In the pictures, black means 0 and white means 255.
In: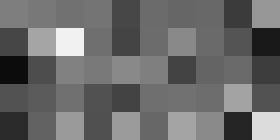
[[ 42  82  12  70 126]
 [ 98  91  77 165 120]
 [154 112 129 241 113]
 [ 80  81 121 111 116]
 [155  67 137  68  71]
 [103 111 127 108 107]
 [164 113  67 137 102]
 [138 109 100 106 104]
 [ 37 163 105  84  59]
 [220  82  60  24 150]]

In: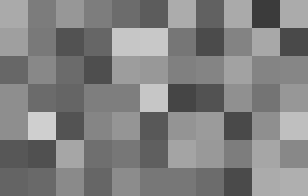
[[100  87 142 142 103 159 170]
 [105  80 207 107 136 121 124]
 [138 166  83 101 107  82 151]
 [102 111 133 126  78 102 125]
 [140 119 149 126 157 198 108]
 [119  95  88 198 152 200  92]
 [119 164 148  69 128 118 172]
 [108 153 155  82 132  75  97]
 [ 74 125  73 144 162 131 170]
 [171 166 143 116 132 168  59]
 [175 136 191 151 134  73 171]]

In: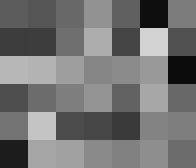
[[ 28 115  78 183  60  92]
 [165 195 108 179  61  85]
 [161  75 126 158 111 104]
 [138  70 148 134 173 146]
 [129  58  98 139  69  96]
 [142 131 167 153 210  14]
 [108 126 104  12  80 124]]

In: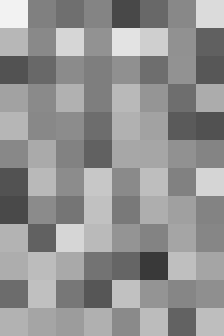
[[178 108 173 179  73  82 136 182 162  82 183 242]
 [165 192 188  97 139 185 170 136 138 104 137 128]
 [156 119 169 214 117 140 130 140 177 139 214 111]
 [176  86 115 186 193 199  97 109 126 126 146 132]
 [138 193 101 148 121 138 167 177 185 144 227  72]
 [188 148  57 131 174 190 166 162 149 110 207 104]
 [ 98 134 191 165 160 129 145  90 110 146 145 136]
 [190 143 165 134 131 213 132  81 172  87  96 219]]

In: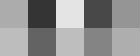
[[189 172]
 [ 99  52]
 [190 228]
 [132  72]
 [174 149]]

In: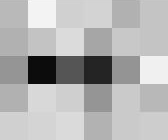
[[208 177 149 177 185]
 [212 216  12 195 243]
 [218 207  85 219 208]
 [178 149  36 166 211]
 [202 202 148 200 177]
 [205 184 240 196 196]]

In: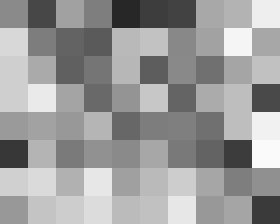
[[152 208  55 154 207 207 216 138]
 [196 218 180 162 234 170 125  71]
 [205 177 122 152 164  96  99 161]
 [220 231 145 181 105 117  90 126]
 [187 160 138 103 148 183 185  39]
 [193 186 167 125 199  93 194  61]
 [231 205 121 127 100 137 136  66]
 [152 166  99 112 171 112 162 168]
 [165 126  60 190 190 165 245 179]
 [ 58 144 250 241  73 193 167 238]]

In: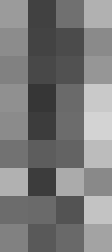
[[129 108 177 114 139 144 129 140 155]
 [ 89 106  60  93  60  54  72  67  65]
 [105  83 171  99 108 106  81  75 112]
 [163 195 137 188 211 201 150 138 177]]
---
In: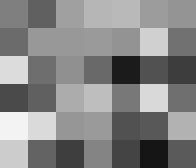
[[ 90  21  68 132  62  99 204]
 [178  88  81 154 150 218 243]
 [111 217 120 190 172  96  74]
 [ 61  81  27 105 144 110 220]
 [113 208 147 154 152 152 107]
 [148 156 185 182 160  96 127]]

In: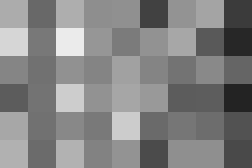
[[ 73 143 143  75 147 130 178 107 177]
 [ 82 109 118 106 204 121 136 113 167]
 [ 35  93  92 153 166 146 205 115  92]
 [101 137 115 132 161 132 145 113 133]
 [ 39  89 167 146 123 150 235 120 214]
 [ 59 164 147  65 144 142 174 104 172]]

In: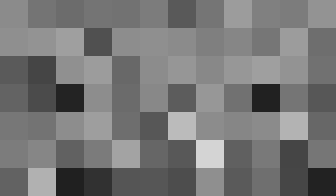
[[ 34  70 111  90 143  77  86  85  49  32 177  98]
 [118  69 121  96 212  88 102 163 123  97 134 124]
 [103 179 139 134 140 187  87 110 158 141 115 119]
 [ 87 117  33 113 151  92 136 107 141  35  75  99]
 [113 147 159 151 136 150 140 104 156 144  69  90]
 [110 156 118 134 127 139 143 141  80 159 147 143]
 [147 124 128 156 117  89 124 114 116 108 116 139]]

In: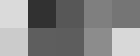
[[216 140  93  94 203]
 [117 127  87  49 218]]

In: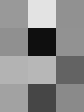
[[138  70 162]
 [ 99 183 179]
 [146  15 144]
 [145 227 153]]

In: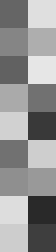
[[ 62 205]
 [ 41 221]
 [153 143]
 [206 113]
 [ 57 209]
 [113 170]
 [230  97]
 [174 133]
 [223 101]]
